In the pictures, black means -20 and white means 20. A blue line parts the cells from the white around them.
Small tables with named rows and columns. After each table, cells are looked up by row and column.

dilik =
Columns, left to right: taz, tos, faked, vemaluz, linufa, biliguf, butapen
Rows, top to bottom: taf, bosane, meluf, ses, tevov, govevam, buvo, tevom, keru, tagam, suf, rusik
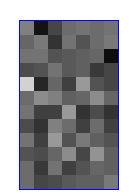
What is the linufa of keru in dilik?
-1
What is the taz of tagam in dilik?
-7
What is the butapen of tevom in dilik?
-10
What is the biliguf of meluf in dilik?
-4
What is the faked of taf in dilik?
-9
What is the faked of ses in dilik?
-2
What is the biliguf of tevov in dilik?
-7
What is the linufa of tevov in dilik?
4
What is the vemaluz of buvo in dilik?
4
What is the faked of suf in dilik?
-2
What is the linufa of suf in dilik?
-7

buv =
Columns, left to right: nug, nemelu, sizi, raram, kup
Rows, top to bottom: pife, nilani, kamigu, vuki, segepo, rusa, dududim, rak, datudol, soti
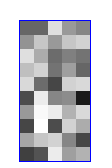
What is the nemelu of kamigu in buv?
7
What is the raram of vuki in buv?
5
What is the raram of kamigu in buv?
0
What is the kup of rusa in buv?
-16
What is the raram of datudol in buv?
1
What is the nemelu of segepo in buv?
-3
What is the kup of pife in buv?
1
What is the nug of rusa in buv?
-8
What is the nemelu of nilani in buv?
11
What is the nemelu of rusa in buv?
17
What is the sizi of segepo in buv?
-9
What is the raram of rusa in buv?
2
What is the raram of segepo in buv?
13
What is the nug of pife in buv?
-4
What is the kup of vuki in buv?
-4
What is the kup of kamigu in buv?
-2
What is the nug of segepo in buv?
14
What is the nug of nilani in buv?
3
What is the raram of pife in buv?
4
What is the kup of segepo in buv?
14

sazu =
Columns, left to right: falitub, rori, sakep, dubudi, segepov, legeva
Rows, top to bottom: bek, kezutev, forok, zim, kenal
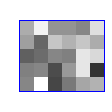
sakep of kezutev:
11
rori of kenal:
20
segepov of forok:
16
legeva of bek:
15
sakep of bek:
3
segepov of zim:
16
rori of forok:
-3
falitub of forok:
-5
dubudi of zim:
4
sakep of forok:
1
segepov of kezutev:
11
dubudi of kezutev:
8
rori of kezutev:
-4
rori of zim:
1
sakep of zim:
-8
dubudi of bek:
3
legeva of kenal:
8

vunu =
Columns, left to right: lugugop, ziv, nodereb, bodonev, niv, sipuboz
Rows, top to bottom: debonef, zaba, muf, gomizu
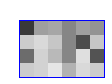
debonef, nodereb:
6
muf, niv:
15
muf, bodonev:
1
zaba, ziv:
14
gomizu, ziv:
13
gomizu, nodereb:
16
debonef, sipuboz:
3
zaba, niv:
-8
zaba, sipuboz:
11
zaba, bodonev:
1
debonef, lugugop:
-11
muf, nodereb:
9
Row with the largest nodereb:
gomizu

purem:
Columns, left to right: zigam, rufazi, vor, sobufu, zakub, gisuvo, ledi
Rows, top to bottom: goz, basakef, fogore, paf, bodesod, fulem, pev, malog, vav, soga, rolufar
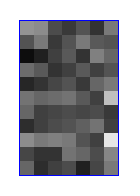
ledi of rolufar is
-1
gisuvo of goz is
-12
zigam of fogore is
-18
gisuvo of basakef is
-6
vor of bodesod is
-9
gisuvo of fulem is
-10
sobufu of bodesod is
-7
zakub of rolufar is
-15
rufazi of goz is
2
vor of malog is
-8
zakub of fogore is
-12
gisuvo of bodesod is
-4
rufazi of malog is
-10
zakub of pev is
-9
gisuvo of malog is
-2
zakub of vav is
-7
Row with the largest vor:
vav

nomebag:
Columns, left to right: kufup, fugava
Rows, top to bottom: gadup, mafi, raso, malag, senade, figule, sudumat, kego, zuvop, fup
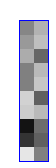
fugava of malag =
9
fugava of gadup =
8
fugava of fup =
0
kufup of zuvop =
-12
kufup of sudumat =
12
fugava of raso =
-4
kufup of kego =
-17
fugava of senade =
11
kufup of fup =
16
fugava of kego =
-3
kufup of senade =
0
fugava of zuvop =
-5
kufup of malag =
0
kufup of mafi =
4
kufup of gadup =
1
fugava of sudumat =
9
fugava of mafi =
10

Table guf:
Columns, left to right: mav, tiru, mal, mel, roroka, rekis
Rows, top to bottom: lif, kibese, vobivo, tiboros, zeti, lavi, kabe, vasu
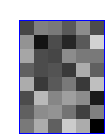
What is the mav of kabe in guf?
-5
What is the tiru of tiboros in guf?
-8
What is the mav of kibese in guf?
3
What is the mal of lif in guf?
-1
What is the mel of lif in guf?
-6
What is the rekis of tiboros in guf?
-5
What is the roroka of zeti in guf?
-11
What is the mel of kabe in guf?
-2
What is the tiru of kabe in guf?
2
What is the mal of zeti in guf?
-6
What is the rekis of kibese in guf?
13
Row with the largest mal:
kabe

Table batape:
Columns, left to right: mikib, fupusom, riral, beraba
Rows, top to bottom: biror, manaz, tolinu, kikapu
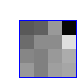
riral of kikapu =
5
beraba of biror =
-19
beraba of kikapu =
6
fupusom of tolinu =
0
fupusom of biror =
-5
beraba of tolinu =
7
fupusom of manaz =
2
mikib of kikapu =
4
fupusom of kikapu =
0
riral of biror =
4
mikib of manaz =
-3
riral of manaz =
2
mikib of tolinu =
1
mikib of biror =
-6
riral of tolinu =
4
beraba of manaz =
15
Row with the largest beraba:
manaz

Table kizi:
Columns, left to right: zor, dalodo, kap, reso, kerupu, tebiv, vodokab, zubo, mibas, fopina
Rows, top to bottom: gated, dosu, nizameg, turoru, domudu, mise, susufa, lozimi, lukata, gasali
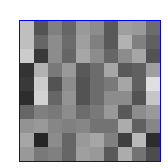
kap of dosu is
2
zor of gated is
10
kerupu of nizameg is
6
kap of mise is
-4
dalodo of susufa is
0
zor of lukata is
6

